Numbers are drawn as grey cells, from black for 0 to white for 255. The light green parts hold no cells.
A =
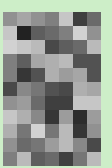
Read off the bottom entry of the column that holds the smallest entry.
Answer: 186
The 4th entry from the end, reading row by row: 106
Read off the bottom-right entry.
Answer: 186
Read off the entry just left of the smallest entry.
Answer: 198
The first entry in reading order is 145
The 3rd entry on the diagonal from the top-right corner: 94
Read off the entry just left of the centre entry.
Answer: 118
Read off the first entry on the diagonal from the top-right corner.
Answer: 106
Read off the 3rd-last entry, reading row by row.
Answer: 63
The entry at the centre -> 82
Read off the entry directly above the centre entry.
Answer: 175
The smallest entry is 34
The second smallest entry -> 45
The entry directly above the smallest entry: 166
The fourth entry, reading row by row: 127
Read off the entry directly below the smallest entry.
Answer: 198

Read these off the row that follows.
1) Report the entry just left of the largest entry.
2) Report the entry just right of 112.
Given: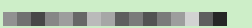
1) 157
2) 71

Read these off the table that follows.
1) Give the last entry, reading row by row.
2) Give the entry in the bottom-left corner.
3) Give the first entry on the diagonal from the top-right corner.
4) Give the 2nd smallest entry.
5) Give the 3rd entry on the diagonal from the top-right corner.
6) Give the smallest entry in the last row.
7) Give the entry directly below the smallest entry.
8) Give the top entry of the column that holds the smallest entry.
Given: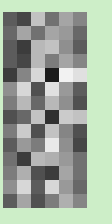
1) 133
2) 92
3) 133
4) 48
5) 194
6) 80
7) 224
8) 113

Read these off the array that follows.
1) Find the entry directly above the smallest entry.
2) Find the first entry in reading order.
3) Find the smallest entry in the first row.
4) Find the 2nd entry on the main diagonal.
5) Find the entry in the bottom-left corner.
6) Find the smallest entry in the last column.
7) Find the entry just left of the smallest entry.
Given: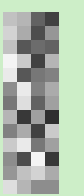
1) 160
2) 193
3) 65
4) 171
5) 222
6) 47
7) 160

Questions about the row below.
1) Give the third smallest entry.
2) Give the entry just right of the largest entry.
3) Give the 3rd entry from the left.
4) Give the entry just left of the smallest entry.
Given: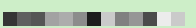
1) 75
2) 202
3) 85
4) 140

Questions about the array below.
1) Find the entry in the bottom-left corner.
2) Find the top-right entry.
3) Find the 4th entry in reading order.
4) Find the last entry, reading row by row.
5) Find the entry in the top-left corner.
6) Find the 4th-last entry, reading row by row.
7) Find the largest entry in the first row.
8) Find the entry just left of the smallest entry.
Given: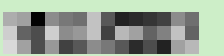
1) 217
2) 111
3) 140
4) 184
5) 173
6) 77
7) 194
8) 161

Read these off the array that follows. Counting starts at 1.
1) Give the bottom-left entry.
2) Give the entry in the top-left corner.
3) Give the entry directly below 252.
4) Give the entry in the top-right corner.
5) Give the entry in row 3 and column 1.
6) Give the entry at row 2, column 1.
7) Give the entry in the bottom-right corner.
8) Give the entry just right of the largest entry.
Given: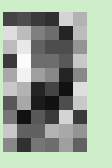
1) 136
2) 68
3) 242
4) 179
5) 188
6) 222
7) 97
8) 109

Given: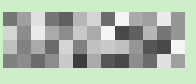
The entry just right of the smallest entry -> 170
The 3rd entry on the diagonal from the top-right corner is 85
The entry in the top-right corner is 150
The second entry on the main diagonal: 140
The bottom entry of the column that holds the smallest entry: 61
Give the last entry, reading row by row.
159
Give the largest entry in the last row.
224
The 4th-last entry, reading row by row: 140
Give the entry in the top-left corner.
118
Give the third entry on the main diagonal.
170
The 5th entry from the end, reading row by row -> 73
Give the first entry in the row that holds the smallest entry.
129
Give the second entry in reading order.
159
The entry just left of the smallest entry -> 201
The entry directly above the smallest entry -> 129
